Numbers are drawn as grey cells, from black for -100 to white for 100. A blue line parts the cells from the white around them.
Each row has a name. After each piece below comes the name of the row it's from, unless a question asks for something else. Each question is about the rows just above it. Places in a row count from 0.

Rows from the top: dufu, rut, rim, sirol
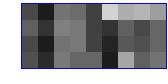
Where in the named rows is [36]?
dufu, 6
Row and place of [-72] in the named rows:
rim, 5
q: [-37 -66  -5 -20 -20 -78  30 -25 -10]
sirol
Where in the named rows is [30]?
sirol, 6
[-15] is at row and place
dufu, 3
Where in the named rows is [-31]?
rim, 6

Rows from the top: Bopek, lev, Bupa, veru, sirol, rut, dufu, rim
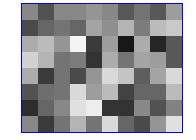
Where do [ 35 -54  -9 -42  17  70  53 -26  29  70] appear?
sirol
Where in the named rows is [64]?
veru, 0
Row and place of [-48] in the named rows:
rut, 6
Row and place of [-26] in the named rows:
sirol, 7
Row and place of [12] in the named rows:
lev, 5
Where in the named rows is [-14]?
rut, 1
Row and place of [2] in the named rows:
dufu, 9

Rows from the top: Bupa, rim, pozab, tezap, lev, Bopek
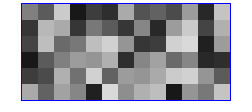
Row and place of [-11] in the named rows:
lev, 3
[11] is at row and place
Bopek, 6

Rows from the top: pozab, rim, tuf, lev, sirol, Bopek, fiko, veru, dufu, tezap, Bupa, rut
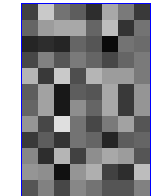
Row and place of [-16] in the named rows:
tuf, 7
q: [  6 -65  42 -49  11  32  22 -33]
tezap
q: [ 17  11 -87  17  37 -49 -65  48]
Bupa
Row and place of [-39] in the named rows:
sirol, 3
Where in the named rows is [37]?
Bupa, 4
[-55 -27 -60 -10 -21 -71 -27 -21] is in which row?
dufu

